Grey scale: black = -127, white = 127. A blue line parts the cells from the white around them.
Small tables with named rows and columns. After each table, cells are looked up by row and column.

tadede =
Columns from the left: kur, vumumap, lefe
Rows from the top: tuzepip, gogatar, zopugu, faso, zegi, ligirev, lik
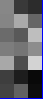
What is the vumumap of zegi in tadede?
-50
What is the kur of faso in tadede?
-2
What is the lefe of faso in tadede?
13
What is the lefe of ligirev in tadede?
-118
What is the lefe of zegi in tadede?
83
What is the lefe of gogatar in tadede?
-25
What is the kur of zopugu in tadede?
-20
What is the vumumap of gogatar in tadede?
42
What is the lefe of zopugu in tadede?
62
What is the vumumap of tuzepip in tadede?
-70
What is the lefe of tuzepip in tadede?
-83
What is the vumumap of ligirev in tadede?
-98
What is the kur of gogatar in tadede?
5
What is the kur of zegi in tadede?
40
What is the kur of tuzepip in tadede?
7

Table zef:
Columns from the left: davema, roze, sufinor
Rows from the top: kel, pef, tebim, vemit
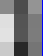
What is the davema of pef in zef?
95
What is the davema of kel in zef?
10
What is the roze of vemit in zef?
-87
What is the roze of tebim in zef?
-42
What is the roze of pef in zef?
-43
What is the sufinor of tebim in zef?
-3
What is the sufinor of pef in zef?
-4
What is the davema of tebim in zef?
98
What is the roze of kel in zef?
-51
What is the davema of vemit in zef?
74
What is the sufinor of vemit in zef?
-10
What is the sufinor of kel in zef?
20

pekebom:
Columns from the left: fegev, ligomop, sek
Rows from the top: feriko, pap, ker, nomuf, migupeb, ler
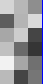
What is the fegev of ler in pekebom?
58
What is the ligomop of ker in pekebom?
77
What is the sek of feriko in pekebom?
14
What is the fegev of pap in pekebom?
-34
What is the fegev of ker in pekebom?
39
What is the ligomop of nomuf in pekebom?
-21
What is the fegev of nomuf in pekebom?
64
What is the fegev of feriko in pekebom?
85
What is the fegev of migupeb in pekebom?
114
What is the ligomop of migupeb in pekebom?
39
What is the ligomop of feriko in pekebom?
55
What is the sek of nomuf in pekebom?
-74
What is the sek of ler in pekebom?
-9
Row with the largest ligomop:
ker

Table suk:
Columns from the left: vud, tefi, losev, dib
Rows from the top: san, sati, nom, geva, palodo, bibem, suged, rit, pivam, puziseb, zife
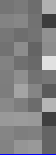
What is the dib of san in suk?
48
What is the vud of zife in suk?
3
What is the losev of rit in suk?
-19
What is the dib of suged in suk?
-37
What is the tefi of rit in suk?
-1
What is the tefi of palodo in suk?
-15
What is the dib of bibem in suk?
-8
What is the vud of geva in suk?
-13
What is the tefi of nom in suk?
-17
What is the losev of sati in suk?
-13
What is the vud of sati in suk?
3
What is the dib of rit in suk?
53
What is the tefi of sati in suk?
7
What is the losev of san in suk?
-18
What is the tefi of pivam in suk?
27
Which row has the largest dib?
palodo

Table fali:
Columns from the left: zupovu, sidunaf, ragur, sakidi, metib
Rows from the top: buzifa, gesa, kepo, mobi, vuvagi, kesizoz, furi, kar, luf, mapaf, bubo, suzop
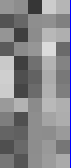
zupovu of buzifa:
22
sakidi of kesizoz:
43
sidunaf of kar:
51
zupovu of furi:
76
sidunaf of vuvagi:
-64
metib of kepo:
47

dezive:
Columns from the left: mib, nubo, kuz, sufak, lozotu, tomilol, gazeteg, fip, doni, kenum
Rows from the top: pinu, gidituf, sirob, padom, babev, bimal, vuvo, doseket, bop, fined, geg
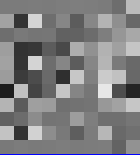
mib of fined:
67
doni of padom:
32
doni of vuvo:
-50
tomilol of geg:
-4
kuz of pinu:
-3
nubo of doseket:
-36
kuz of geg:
-5
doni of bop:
-16
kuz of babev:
84
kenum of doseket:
70
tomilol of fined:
-33
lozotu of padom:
-54
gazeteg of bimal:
0
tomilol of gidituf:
-35
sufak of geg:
-4
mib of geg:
-6
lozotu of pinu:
-2
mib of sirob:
-17
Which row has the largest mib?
fined

